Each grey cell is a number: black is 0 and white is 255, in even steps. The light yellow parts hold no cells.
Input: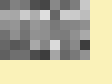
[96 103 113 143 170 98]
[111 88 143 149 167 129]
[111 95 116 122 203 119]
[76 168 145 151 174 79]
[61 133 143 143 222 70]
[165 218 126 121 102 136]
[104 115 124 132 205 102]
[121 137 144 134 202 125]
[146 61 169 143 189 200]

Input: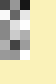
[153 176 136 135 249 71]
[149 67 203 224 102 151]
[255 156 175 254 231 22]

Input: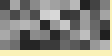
[129 169 149 120 56]
[110 138 169 73 167]
[37 41 182 129 83]
[37 140 167 76 138]
[59 129 37 207 175]
[58 38 153 216 161]
[104 90 200 53 148]
[89 148 82 59 184]
[67 190 156 159 33]
[152 111 104 90 67]
[179 31 63 164 126]

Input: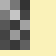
[75 67 87 122 176]
[56 154 57 197 119]
[96 64 162 67 51]

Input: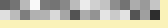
[223 97]
[187 116]
[126 185]
[177 249]
[178 122]
[217 116]
[166 136]
[83 187]
[172 235]
[147 208]
[228 195]
[202 142]
[226 115]
[84 172]
[159 154]
[45 197]

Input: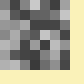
[177 159 182 136 151 172 131]
[185 86 165 171 145 87 68]
[127 68 69 112 168 66 132]
[58 64 155 88 67 98 201]
[109 129 62 196 68 99 101]
[143 168 188 151 69 122 63]
[71 77 147 69 120 197 161]

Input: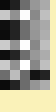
[11 109 202 14 203 12 15 200 10]
[35 188 145 36 146 35 35 145 32]
[108 106 255 110 253 110 109 252 109]
[149 20 135 152 136 150 153 137 151]
[172 35 191 172 190 174 169 191 170]

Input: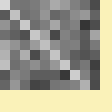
[101 87 191 178 167 111 147 89 216]
[150 134 111 117 147 96 107 193 118]
[108 122 125 174 119 80 201 111 116]
[68 93 142 75 155 199 110 119 123]
[74 93 120 127 191 161 126 149 141]
[117 94 151 196 142 72 166 103 170]
[121 56 200 125 124 130 118 113 155]
[130 205 101 94 127 113 129 140 128]
[176 129 119 83 88 91 53 152 111]
[75 78 63 94 121 164 77 99 75]
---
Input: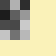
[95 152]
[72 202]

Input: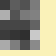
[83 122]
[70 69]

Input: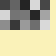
[116 120]
[56 154]

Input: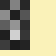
[31 85]
[148 46]

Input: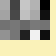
[72 192]
[119 105]

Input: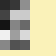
[204 203]
[133 105]

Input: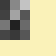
[163 86]
[33 106]

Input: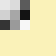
[167 19]
[154 247]
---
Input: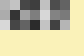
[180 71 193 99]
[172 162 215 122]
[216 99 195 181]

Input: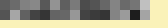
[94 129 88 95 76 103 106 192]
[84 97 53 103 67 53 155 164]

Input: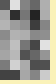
[87 131 175]
[168 118 173]
[180 144 133]
[139 174 143]
[156 118 225]
[165 82 149]
[123 171 80]
[66 167 203]

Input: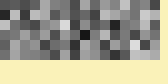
[84 77 168 120 165 154 193 132]
[38 58 171 124 103 186 142 202]
[191 89 135 217 140 108 118 186]
[111 159 156 153 22 182 122 148]
[96 131 68 121 170 66 118 71]
[112 132 114 161 160 99 88 185]

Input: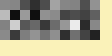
[138 79 77 134 79]
[187 154 145 68 66]
[130 87 56 151 43]
[138 126 115 47 67]

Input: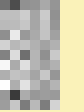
[114 145 169]
[191 205 203]
[186 198 197]
[143 153 195]
[210 194 163]
[130 111 144]
[247 223 161]
[175 189 199]
[254 226 157]
[153 172 157]
[157 124 125]

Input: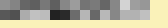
[145 102 120 135 116 102 211 151]
[88 172 188 42 182 184 179 192]

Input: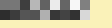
[118 62 98 101 128]
[45 85 176 67 216]

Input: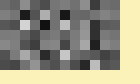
[110 141 77 125 142 112]
[127 27 174 23 103 131]
[87 211 17 190 145 92]
[123 100 112 97 150 122]
[136 82 130 69 167 136]
[82 169 42 198 98 66]
[75 114 94 118 39 81]
